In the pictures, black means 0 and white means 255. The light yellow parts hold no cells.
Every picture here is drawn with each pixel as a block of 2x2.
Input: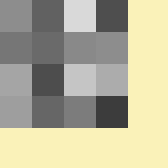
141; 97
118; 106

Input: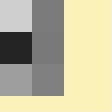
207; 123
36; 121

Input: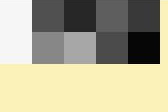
246; 80
246; 135

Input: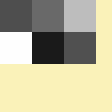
78; 105
254; 26

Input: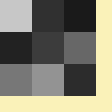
199; 48
34; 60

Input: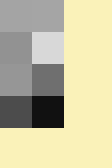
164; 165
146; 216

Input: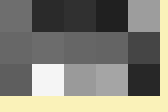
110; 42
103; 108
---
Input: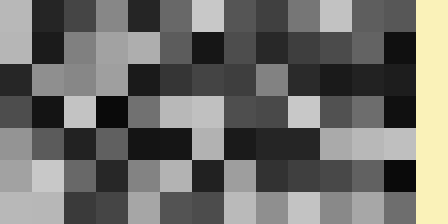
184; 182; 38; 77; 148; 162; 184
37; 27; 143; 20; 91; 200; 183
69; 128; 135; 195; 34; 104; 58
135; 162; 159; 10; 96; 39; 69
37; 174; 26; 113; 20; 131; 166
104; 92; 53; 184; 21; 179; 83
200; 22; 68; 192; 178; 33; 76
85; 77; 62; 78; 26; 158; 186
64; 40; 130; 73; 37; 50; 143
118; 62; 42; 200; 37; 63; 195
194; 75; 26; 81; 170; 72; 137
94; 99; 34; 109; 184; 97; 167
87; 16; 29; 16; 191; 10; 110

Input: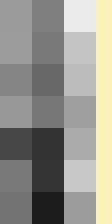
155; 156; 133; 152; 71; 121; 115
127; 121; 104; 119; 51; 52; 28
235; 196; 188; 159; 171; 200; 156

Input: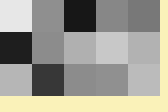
231; 30; 182
143; 140; 55
23; 176; 140
135; 200; 144
120; 178; 187

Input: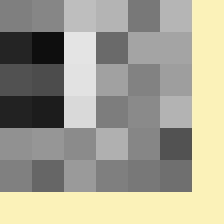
127; 36; 81; 34; 145; 128
134; 14; 76; 28; 150; 102
190; 228; 226; 217; 139; 154
180; 106; 161; 125; 176; 127
120; 164; 130; 138; 134; 120
181; 164; 158; 179; 82; 111

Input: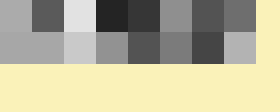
171; 167
90; 167
226; 201
36; 146
54; 83
143; 123
83; 69
110; 179

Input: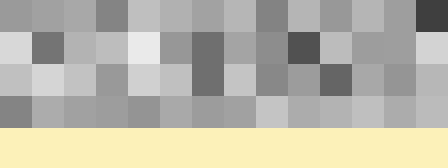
154; 215; 192; 132
160; 115; 213; 172
168; 179; 194; 160
132; 189; 153; 157
190; 234; 208; 148
177; 150; 192; 169
162; 111; 111; 156
182; 164; 195; 160
130; 141; 136; 196
180; 81; 155; 172
152; 188; 101; 179
180; 157; 168; 191
158; 158; 149; 172
63; 210; 183; 187
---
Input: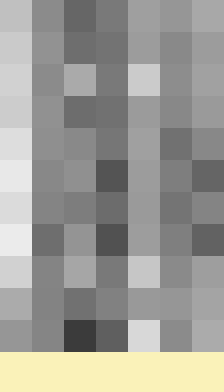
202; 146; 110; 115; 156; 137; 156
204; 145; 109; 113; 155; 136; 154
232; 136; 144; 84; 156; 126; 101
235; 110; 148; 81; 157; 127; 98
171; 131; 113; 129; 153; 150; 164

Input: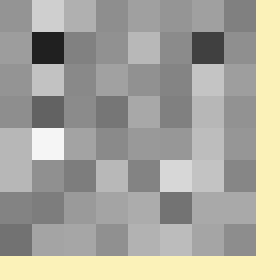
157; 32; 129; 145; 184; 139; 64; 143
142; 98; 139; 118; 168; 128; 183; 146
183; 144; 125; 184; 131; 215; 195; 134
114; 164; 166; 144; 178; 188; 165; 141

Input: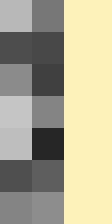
77; 72
197; 131
80; 94

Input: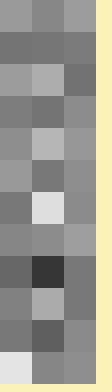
116; 118; 122
125; 116; 141
153; 120; 142
134; 141; 158
130; 170; 120
229; 133; 142

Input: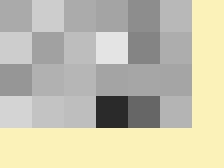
205; 161; 189; 228; 132; 173
212; 195; 190; 42; 102; 180

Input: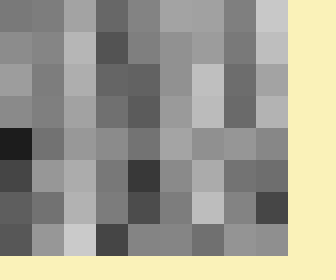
140; 133; 182; 83; 127; 145; 156; 121; 190
138; 127; 162; 112; 91; 154; 187; 106; 179
69; 151; 172; 120; 56; 138; 171; 115; 110
87; 151; 202; 69; 132; 133; 112; 148; 143
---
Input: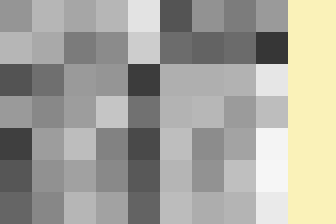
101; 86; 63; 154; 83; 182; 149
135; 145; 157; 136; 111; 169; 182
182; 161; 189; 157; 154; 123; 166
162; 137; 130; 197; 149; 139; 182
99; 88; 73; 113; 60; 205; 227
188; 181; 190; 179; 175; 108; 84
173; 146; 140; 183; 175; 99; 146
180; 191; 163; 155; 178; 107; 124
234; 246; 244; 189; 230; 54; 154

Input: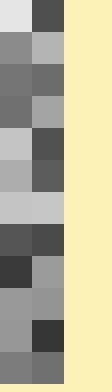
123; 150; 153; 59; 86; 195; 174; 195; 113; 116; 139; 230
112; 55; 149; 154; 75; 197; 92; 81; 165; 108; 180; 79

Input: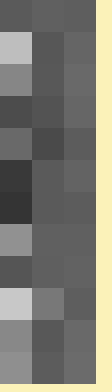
143; 136; 200; 85; 145; 53; 57; 105; 76; 134; 190; 89
92; 88; 120; 95; 96; 89; 89; 75; 82; 88; 87; 96
107; 104; 94; 98; 96; 92; 99; 92; 102; 105; 100; 93

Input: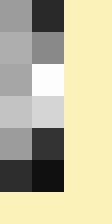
45; 156; 195; 166; 174; 156
16; 51; 213; 253; 137; 41

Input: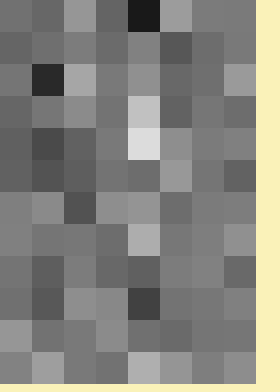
130; 150; 112; 116; 128; 127; 97; 96; 102; 117; 101; 113
158; 114; 88; 94; 117; 138; 83; 74; 118; 41; 111; 103
121; 121; 142; 124; 119; 82; 94; 97; 139; 166; 124; 150
114; 139; 136; 104; 109; 142; 115; 121; 115; 121; 107; 100
175; 112; 65; 96; 173; 148; 109; 220; 193; 144; 129; 25
149; 106; 115; 124; 119; 109; 152; 142; 98; 104; 87; 156
126; 117; 119; 129; 126; 123; 117; 123; 118; 111; 109; 123
141; 118; 128; 105; 144; 125; 98; 128; 109; 154; 121; 122

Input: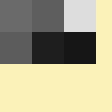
92; 106
30; 94
22; 221

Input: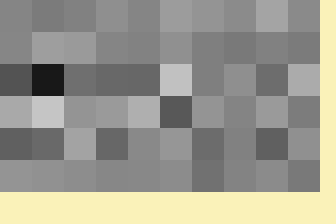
148; 96; 169; 83; 134; 133
145; 105; 197; 24; 158; 123
141; 163; 148; 111; 154; 129
135; 103; 154; 104; 133; 143
136; 137; 175; 103; 130; 133
140; 150; 88; 193; 144; 156
113; 108; 148; 127; 127; 148
131; 129; 132; 143; 121; 139
139; 96; 154; 109; 129; 164
121; 144; 124; 171; 123; 138
